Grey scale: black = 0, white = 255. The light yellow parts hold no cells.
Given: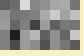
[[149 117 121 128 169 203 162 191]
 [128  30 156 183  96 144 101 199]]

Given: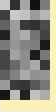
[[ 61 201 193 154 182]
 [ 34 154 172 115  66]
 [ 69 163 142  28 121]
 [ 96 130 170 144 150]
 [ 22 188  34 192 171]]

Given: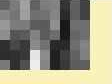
[[131 116 158 112 113 133  42  94  67]
 [141  85  92 129  93 109  26 102 112]
 [ 45  49  57 228 139  32  62  98 128]]

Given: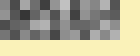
[[147  85  54 100 142  82 160  65 146 119 105  92]
 [117  82 137 100 129  71 142 154  87 173 137 177]]

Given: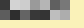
[[ 93  46 100  56  52 190 173]]

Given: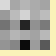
[[154 187 211 173 188]
 [159 181 170 163 184]]

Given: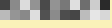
[[186 149 137 222  81 139  77  70 188 230 215]]

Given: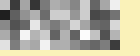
[[ 31  96 146 177 108 205 206 150 205  72  83 115]
 [171 111 244 180 204  99 178  98 252 194  82 180]]
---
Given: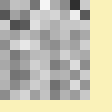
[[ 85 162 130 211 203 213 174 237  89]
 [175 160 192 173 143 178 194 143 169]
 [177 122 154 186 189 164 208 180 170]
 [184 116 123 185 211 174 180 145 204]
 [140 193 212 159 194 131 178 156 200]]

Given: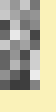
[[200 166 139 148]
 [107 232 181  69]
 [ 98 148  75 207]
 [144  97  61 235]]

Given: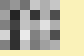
[[162  36 194  52 175  77]
 [212  48 234 129 175  78]]

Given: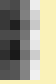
[[ 56  64 128 211]
 [ 74  74 116 237]
 [ 46  25 113 204]
 [ 82  85 131 240]]

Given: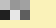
[[ 32 231  94]]

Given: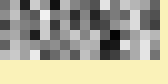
[[141 193 113  87 241 124 140  43 132  35  97 123 100 219  99  81]
 [157 170 113  29 203 106 156 200 132 200  97   4 100 162 207 183]
 [187 201 162 234  72 106 156  88 192 153  44  63 125 171 228 115]]

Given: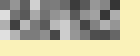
[[221 115  89 169 114 147 162  89 147 162  54 174]
 [224 180 124 124 142  71 205 150 120  78  75 102]]
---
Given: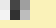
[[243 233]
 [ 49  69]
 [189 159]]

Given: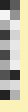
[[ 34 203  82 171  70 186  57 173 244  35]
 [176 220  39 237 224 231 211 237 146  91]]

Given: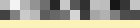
[[ 66 190]
 [128 243]
 [202 181]
 [186 147]
 [ 93 111]
 [103  38]
 [115 200]
 [213  86]
 [ 60  48]
 [166 192]
 [177 189]
 [127  22]
 [ 77  53]
 [ 75 197]]

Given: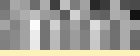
[[128 131 163 125 112]
 [140 138 131 156 168]
 [163 162 161 173 158]
 [232 235 251 189 108]
 [116 116 116 156 173]
 [185 187 208 148  62]
 [128 129 133  91 192]
 [156 156 166 209 124]
 [130 129 120 154 162]
 [199 202 220 104  39]
 [142 144 169  97  58]
 [113 113 111 173 175]
 [172 171 172 164  80]
 [102 108 162  18  74]]

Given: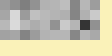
[[162 184 166 157]
 [166 218 216 144]
 [132 184 155 127]
 [156 173 192 146]
 [179 183 185 178]
 [182 146 180 181]
 [182 202 176 190]
 [135 181 133 134]
 [180  52 177 183]
 [169 145 202 157]]

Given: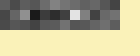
[[ 74  71  94]
 [ 86 101  75]
 [ 81 144  93]
 [ 67  26  86]
 [ 88  60 108]
 [ 91  45 130]
 [114  64 116]
 [ 85 227 108]
 [ 88 128  97]
 [100  66 103]
 [111 105  86]
 [ 93 114  68]]
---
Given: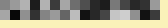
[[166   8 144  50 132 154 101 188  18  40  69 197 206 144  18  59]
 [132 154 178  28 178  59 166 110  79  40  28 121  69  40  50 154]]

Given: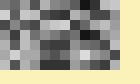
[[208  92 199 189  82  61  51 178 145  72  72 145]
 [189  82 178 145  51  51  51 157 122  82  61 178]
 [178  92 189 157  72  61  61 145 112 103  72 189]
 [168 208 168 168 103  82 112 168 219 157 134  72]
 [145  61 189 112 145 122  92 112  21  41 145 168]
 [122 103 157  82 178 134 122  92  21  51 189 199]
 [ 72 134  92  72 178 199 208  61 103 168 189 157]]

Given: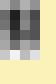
[[200 242 188 223]
 [177 135 177 146]
 [167 115 167 146]
 [155  62  95  83]
 [115  41 135  83]
 [106  31 124  73]]

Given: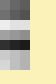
[[237 225 225]
 [214 191 179]
 [203 191 179]
 [161 151 142]
 [122 103  93]
 [112  93  82]
 [ 48  36  27]]

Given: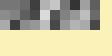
[[170  63 140 151 189  72 151 179 170  72]
 [140 130  95  72 218  84 130 151 189 106]
 [118 118 106  63 179 198 118  52 160  95]]

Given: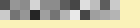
[[202 116 150  37 159 116 180 233  70 159 168 180]
 [ 81 150 140 212 140 140  93  70 222 190  93 202]]

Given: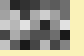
[[206 183 225 153  37 143 225]
 [194  91  25  69 183  69 131]
 [162 194  60 172 206 162 110]
 [153  37  49  60 101  91 110]
 [ 69 172 121  80  80 110  25]]

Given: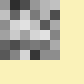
[[193 100 202 122 182  77]
 [161 202 161 213 225 132]
 [151  45  77 151 182 193]
 [141 213 225 193  88 170]
 [100  77 111 122 111 170]
 [ 88 132 213  54 141 141]]
